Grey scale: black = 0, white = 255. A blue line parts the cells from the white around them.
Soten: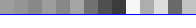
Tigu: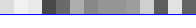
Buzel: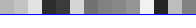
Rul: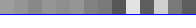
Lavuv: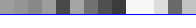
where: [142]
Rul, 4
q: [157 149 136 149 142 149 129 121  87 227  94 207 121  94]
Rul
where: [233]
Tigu, 2

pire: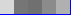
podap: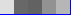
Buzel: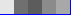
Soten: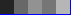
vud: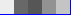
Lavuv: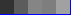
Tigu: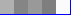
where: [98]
podap, 2
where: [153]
Tigu, 2

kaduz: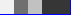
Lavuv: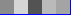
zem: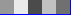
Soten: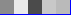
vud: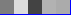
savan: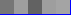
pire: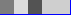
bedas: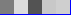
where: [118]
savan, 0
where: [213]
Lavuv, 1
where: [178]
vud, 3

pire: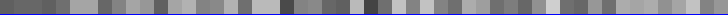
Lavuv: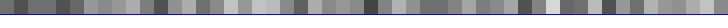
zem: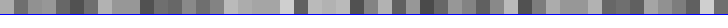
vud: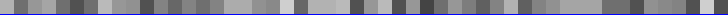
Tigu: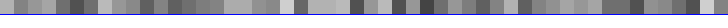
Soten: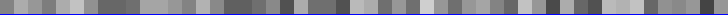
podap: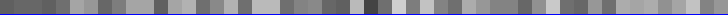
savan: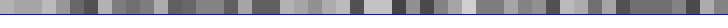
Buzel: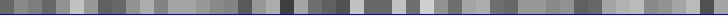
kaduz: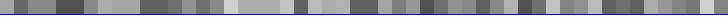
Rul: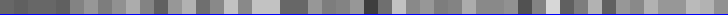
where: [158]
pire, 34
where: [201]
podap, 39
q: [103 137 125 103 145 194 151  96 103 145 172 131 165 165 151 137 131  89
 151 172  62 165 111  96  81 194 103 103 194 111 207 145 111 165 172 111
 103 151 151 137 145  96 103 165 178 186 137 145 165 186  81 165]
Buzel
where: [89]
Buzel, 17
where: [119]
kaduz, 49

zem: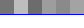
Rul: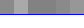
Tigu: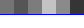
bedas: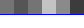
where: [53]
Tigu, 5
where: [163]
zem, 5
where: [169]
Rul, 1
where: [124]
Tigu, 2
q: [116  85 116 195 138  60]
bedas

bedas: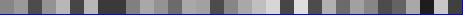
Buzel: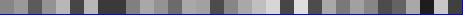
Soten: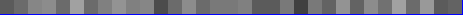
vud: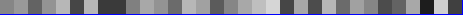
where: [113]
Soten, 27
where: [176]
bedas, 23
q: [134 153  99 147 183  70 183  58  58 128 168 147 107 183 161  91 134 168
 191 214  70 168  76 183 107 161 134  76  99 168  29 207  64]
vud

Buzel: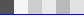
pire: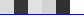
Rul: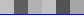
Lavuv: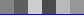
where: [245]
Buzel, 1
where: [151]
Lavuv, 5
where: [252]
pire, 5
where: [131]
Lavuv, 0
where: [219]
pire, 0
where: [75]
Lavuv, 3

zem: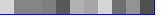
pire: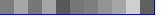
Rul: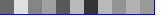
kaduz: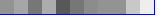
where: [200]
kaduz, 9
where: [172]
kaduz, 3
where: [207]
pire, 9
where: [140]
kaduz, 6
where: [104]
Rul, 0
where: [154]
Rul, 10
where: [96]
pire, 10

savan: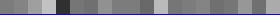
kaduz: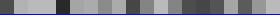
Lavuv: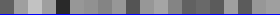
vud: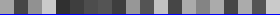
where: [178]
kaduz, 1
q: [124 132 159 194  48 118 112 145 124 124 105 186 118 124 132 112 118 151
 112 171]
savan
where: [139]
kaduz, 7

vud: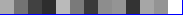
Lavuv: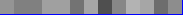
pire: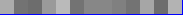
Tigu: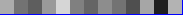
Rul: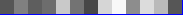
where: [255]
vud, 12
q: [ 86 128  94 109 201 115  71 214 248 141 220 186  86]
Rul
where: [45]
vud, 3
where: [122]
vud, 5

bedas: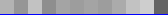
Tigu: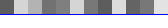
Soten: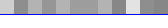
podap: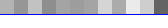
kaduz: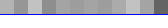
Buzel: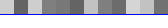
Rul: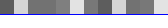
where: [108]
Buzel, 8
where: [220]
Tigu, 8

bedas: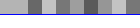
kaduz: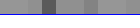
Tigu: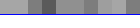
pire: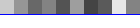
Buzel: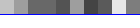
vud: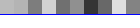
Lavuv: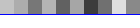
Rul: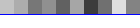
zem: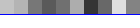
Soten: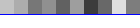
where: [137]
Lavuv, 9
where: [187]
vud, 0

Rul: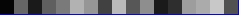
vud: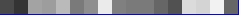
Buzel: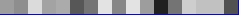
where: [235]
vud, 7
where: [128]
vud, 8
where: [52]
vud, 1
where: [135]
Buzel, 8
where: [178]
Rul, 5
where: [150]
Rul, 6

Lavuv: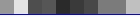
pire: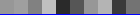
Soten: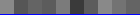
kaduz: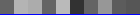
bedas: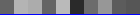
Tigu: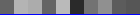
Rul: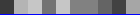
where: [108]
bedas, 6
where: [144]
Tigu, 7
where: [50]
kaduz, 5
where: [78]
Lavuv, 2
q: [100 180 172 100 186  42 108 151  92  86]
bedas

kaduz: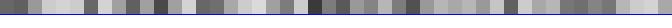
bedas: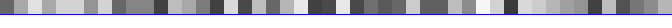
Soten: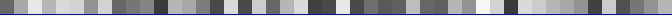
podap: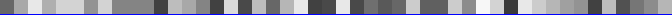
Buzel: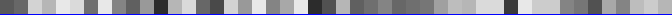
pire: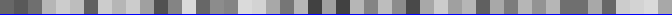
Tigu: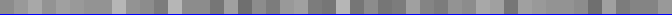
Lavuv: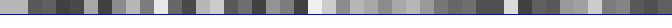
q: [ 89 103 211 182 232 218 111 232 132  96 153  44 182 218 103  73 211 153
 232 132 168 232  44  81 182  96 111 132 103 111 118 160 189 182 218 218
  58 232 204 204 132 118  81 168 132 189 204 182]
Buzel
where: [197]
kaduz, 35
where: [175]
podap, 3
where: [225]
bedas, 2

